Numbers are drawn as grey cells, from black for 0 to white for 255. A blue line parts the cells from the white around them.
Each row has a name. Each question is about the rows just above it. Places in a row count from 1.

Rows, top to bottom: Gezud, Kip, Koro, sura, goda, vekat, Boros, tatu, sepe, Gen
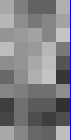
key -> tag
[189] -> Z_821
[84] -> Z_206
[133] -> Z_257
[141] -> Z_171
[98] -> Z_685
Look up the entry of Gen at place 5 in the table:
Z_821
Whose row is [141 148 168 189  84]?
goda

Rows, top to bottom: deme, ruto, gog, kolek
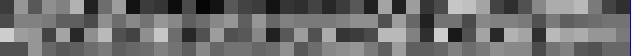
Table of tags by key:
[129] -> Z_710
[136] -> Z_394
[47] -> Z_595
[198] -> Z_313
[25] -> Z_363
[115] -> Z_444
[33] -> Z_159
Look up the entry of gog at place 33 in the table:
Z_363
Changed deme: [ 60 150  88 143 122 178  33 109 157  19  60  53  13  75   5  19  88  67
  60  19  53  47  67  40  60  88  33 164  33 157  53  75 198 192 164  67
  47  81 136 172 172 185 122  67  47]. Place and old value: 5, [129]
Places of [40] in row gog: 6 14 36
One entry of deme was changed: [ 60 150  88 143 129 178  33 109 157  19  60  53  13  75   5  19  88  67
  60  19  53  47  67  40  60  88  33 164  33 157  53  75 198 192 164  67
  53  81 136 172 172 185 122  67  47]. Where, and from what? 37, [47]

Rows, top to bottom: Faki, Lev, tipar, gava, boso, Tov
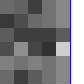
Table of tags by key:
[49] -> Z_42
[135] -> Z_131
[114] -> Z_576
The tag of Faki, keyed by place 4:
Z_576
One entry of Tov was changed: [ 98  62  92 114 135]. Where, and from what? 1, [106]
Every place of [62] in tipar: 2 3 4
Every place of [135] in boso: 5

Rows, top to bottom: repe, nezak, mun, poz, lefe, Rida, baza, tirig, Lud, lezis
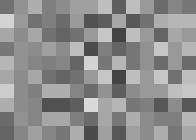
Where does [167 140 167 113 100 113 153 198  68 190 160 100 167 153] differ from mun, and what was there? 11, [153]
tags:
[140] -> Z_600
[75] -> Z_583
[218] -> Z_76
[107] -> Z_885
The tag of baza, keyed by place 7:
Z_885
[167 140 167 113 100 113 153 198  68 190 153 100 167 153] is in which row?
mun
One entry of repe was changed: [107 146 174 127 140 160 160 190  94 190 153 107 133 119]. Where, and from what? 1, [113]
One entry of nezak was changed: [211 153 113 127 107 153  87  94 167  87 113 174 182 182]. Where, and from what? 7, [81]
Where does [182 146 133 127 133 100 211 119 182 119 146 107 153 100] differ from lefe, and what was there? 14, [107]

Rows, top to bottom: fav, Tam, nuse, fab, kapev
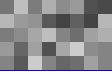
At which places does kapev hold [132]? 1 4 8
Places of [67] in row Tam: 5 7

